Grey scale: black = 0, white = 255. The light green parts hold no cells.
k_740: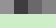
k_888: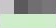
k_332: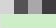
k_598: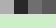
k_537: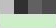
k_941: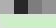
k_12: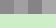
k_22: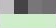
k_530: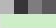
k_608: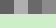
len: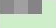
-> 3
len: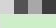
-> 4
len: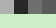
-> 4
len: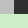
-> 2
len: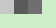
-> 3
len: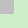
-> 1

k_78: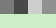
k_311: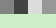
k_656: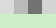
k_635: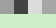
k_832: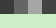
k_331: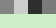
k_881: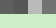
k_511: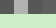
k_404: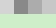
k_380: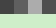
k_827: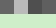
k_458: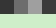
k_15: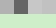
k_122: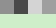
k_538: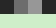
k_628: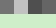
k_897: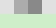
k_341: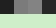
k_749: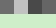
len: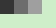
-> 3
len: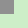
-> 1
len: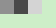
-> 3
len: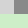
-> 2
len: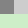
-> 2

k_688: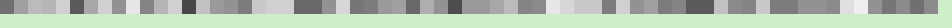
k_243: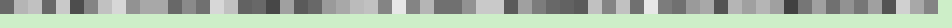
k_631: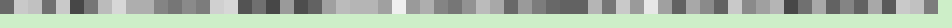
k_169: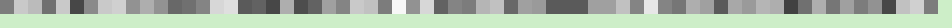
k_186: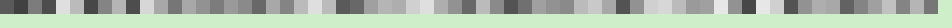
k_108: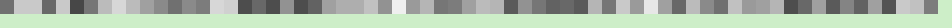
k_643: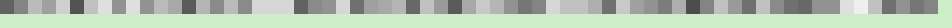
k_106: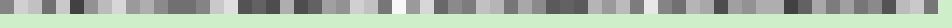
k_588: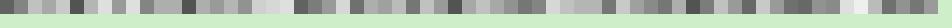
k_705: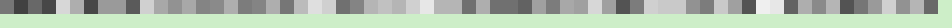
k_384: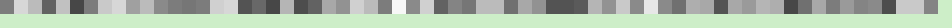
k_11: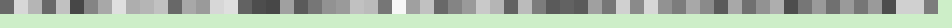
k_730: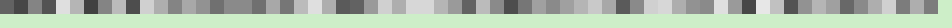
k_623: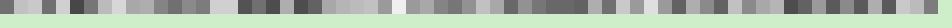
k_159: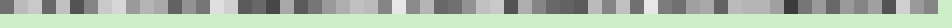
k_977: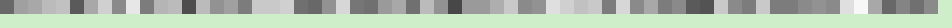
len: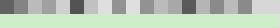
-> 20
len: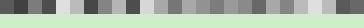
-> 26

